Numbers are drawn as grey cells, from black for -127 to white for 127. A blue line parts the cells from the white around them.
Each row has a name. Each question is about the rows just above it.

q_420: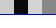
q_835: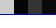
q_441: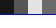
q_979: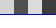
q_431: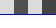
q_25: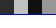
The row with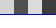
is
q_979
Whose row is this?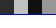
q_25
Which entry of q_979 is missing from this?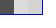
[-67]
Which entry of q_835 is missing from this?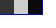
[-123]

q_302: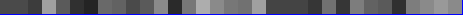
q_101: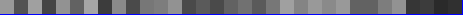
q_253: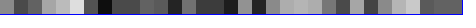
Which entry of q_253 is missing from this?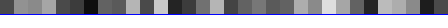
[-45]
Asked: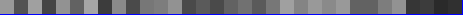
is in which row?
q_101
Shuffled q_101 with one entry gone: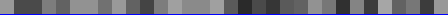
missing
[-45]
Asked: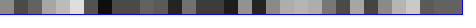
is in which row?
q_253
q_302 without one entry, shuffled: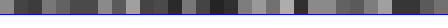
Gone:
[-22]
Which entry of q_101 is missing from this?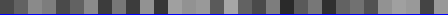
[4]

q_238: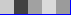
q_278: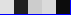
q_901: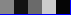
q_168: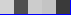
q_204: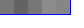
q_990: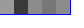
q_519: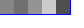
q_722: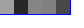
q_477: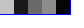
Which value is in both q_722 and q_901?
[6]
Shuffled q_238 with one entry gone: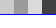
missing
[33]
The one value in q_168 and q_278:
[76]
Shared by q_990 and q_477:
[12]
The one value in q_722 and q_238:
[33]
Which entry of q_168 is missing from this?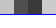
[83]
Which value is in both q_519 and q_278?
[76]

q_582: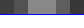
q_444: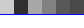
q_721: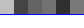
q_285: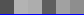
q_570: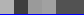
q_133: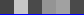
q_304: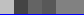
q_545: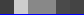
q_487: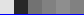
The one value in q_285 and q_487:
[14]
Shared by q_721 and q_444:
[-80]
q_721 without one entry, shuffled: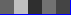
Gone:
[-6]
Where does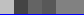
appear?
q_304
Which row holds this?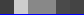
q_545

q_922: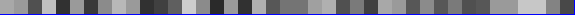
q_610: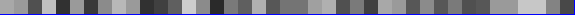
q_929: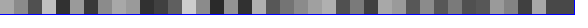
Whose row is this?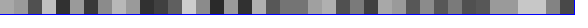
q_922
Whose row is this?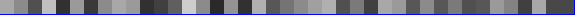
q_929

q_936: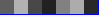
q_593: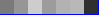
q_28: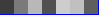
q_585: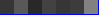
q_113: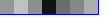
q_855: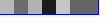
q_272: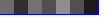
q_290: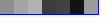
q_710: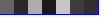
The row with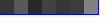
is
q_585
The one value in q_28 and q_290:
[-67]
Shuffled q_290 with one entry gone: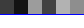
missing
[36]
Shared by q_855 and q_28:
[56]
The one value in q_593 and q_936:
[50]

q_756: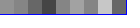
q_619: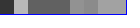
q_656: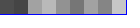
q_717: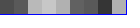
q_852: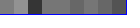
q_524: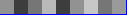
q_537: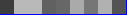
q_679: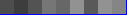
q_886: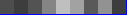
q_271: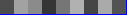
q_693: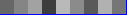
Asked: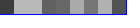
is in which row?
q_537
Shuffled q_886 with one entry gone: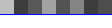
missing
[18]
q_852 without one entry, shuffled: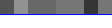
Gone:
[-2]
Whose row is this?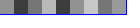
q_524
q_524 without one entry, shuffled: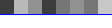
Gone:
[26]
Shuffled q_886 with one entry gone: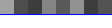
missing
[63]

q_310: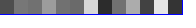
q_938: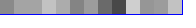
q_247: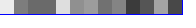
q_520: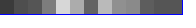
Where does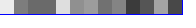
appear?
q_247
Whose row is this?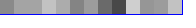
q_938
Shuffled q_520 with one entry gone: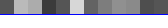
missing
[-34]

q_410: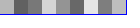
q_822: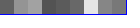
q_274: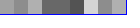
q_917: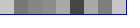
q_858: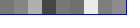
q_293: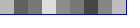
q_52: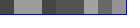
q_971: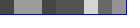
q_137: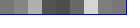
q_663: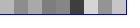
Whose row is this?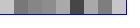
q_917
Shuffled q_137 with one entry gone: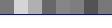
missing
[-50]
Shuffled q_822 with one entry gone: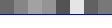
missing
[-36]
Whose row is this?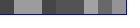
q_52
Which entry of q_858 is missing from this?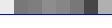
[-15]
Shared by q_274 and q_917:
[13]

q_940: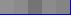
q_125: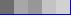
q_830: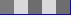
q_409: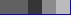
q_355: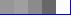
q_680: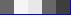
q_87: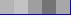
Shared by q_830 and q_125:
[-18]
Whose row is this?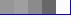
q_355
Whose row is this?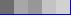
q_125
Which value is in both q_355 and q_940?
[11]
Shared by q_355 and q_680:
[-24]

